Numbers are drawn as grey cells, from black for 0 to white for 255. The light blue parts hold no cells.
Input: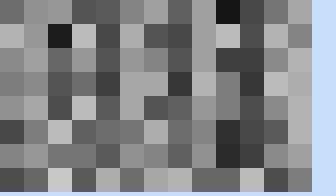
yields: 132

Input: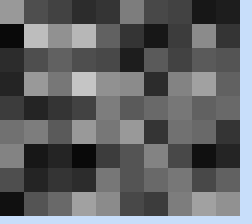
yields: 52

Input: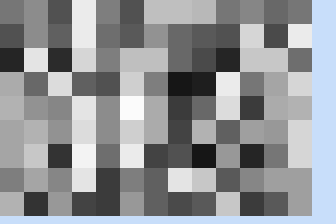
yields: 235

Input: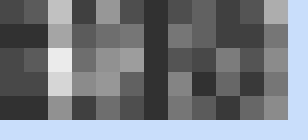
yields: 118

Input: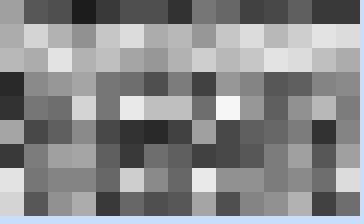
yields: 220
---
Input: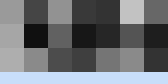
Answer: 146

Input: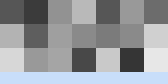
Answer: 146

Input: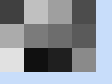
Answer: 158

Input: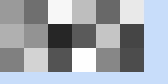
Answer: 246

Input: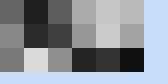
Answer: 92

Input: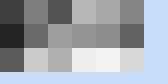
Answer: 84
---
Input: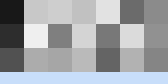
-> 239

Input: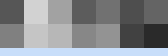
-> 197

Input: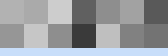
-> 198

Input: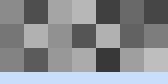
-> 177

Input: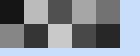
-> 53

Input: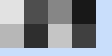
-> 46
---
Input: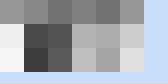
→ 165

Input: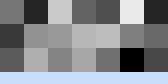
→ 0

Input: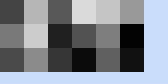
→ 95

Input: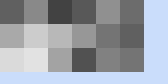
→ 129

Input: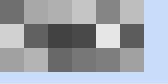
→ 126

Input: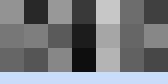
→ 97

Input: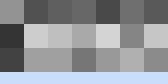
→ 176
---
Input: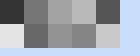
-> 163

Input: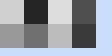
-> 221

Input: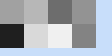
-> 109

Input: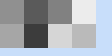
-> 129

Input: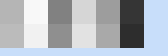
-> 129

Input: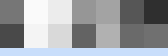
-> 236

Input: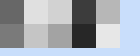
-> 210

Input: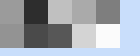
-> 192
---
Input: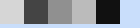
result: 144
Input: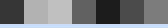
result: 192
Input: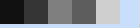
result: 127
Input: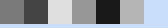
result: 223
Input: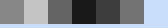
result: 100
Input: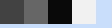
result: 9
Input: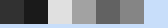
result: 224
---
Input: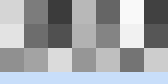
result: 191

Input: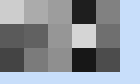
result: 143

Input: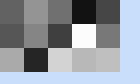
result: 211

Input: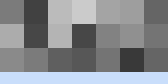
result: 116

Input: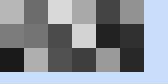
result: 62

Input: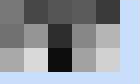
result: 13

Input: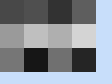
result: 22

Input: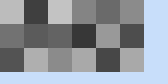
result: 169
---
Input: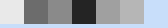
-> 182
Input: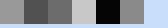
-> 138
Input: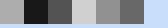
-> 104
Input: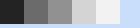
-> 242
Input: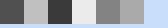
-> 170
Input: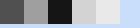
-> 233
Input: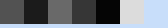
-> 220
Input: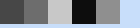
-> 143
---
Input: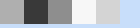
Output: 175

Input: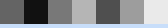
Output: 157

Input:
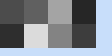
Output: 131

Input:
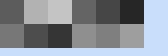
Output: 158

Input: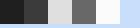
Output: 104

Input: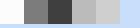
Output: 186
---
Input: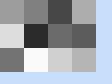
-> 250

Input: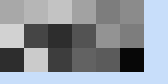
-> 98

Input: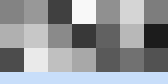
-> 89

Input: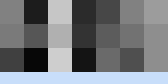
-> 106

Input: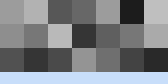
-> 111

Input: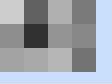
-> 169

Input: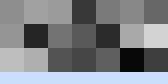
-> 95

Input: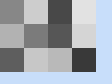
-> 199
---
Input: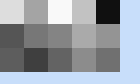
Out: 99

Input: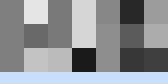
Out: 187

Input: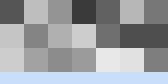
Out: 140

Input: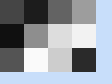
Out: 205

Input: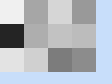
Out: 124

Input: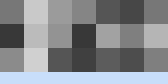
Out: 85

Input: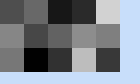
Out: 49

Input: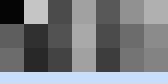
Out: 67

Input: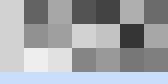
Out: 225

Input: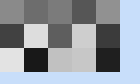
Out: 193
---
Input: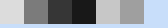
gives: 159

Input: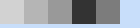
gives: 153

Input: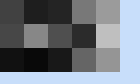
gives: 149

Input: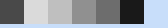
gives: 144

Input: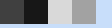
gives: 64

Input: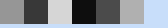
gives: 150

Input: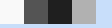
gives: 84

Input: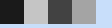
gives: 66

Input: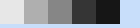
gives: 134

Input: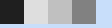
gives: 129
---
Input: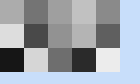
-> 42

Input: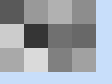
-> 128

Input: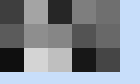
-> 23

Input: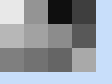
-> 101

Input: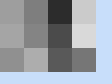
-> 89

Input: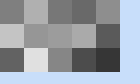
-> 76
